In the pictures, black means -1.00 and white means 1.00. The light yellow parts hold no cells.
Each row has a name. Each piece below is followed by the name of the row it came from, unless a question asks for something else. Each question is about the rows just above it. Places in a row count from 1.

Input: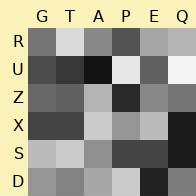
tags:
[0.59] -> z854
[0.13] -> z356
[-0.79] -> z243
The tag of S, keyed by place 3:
z356
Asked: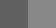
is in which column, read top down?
E
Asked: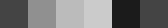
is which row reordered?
S

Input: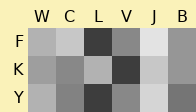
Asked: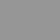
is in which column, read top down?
B
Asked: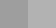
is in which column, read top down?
W
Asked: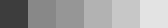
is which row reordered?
F
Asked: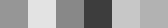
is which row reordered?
F
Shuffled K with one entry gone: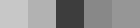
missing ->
[0.24]

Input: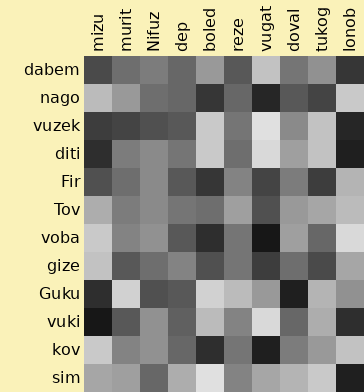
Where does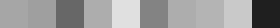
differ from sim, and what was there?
7, [0.30]
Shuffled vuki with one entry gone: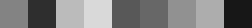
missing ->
[-0.25]

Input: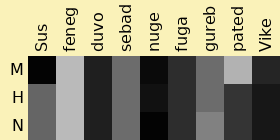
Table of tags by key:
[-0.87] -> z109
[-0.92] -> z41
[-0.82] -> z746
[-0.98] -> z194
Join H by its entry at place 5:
z109
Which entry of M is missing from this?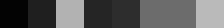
[-0.92]
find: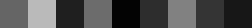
N
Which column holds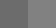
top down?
gureb

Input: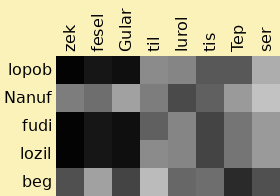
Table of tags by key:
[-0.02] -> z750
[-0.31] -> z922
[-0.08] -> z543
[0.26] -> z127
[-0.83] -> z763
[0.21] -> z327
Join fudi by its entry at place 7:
z543
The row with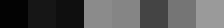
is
lozil

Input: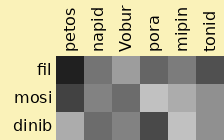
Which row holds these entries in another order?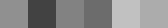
mosi
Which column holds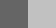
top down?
pora
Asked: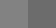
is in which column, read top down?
napid
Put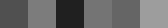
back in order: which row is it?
fil
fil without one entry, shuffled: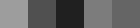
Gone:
[-0.09]
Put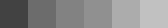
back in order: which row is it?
mosi

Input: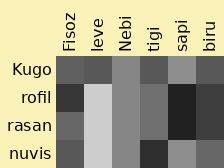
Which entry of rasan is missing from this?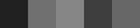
[0.61]
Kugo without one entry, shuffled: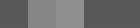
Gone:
[-0.25]
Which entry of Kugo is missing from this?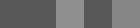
[-0.25]

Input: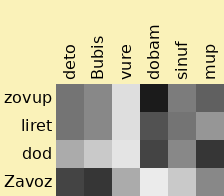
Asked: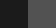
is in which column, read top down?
dobam
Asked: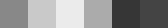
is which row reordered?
Zavoz
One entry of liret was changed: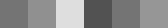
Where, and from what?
2, [0.07]

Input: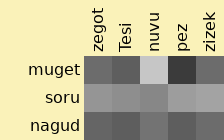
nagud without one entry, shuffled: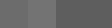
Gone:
[-0.21]
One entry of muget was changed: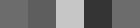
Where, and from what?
4, [-0.54]

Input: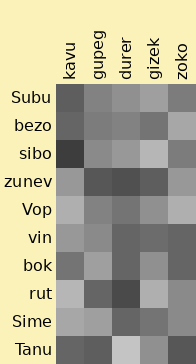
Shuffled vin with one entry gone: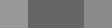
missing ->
[-0.15]
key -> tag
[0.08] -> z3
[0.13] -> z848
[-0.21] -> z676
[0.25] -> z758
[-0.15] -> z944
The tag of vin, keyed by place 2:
z3
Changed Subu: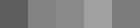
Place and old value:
3, [0.13]

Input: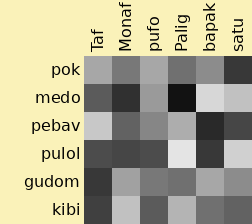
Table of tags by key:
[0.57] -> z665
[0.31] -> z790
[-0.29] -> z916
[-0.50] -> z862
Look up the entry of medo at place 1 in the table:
z916
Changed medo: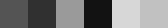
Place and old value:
1, [-0.29]
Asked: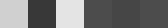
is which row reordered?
pulol
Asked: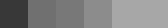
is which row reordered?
pok
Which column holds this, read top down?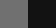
Palig
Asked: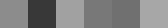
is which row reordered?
gudom
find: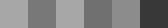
pok

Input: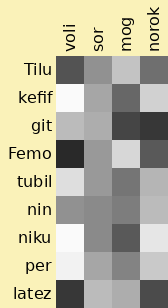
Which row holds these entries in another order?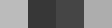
git
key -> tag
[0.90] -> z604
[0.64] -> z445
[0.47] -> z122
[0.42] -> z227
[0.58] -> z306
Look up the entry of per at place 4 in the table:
z306
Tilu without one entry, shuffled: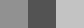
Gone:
[-0.13]
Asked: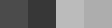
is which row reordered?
latez

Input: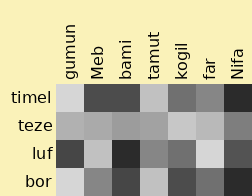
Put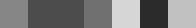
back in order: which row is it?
timel
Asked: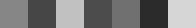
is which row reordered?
bor
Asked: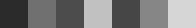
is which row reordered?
bor
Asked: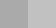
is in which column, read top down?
Meb
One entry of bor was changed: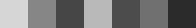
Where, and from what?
4, [0.51]
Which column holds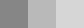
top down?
far

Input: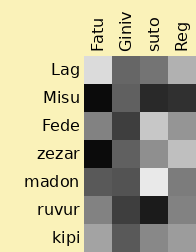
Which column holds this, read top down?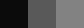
Fatu
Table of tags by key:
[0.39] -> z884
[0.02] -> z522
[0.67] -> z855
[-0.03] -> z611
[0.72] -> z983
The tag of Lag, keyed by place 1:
z983
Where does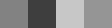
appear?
Fede
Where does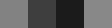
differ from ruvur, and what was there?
4, [0.02]
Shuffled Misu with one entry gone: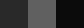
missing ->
[-0.62]

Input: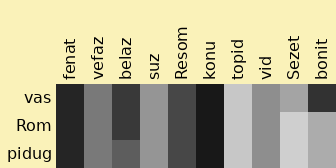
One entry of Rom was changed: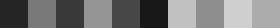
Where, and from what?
7, [0.56]
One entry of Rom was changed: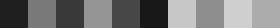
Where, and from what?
1, [-0.71]
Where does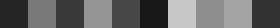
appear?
vas

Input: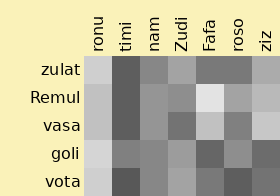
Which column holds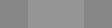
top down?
nam
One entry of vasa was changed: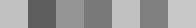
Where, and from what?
4, [-0.10]
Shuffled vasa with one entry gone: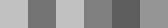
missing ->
[0.56]
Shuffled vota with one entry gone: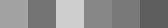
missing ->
[-0.31]

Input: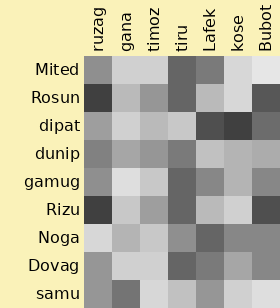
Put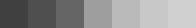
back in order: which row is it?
Rizu
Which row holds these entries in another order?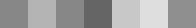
gamug

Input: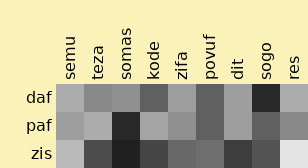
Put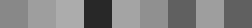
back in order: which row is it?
paf
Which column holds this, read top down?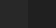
somas
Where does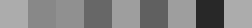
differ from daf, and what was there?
4, [-0.25]
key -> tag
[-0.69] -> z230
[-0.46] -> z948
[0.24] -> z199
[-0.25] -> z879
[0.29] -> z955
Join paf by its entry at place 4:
z955
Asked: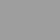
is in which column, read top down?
dit
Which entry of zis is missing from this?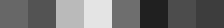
[-0.46]

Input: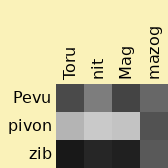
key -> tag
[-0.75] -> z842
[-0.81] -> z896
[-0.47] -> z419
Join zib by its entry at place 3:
z842
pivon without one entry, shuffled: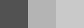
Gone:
[0.53]
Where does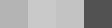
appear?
pivon
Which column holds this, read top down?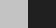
Mag
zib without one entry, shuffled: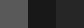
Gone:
[-0.75]
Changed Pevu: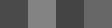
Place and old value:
2, [-0.02]

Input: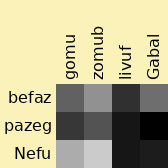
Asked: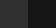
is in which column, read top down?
livuf
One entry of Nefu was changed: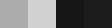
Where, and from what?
2, [0.59]
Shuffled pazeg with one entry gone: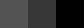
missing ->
[-0.83]
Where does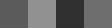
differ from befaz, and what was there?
1, [-0.24]
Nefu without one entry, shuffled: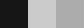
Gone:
[-0.78]

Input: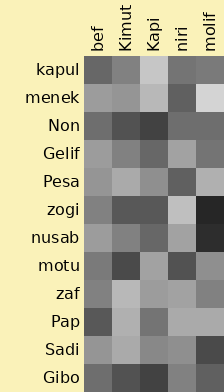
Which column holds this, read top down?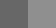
Kapi
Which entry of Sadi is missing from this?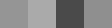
[0.07]
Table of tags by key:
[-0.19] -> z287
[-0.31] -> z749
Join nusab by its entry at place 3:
z287

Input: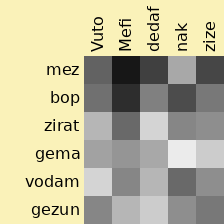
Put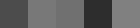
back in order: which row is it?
bop
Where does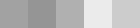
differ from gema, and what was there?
3, [0.32]
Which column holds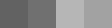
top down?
Vuto
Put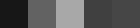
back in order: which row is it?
mez
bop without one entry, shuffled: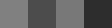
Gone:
[-0.12]

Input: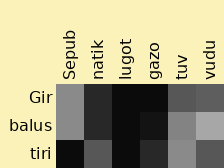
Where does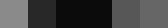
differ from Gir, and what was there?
6, [-0.26]
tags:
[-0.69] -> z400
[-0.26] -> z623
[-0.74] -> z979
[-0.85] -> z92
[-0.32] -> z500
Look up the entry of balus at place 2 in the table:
z400
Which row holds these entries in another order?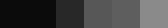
Gir
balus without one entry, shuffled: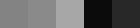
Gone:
[-0.85]

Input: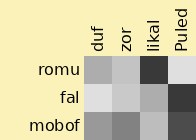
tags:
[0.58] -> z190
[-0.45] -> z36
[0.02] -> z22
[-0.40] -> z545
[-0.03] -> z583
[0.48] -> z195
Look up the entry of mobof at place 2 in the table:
z22
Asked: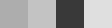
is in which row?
romu
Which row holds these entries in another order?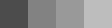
mobof
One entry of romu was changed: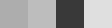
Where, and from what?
2, [0.53]
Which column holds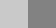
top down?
zor
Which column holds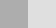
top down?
duf
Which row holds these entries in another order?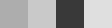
fal

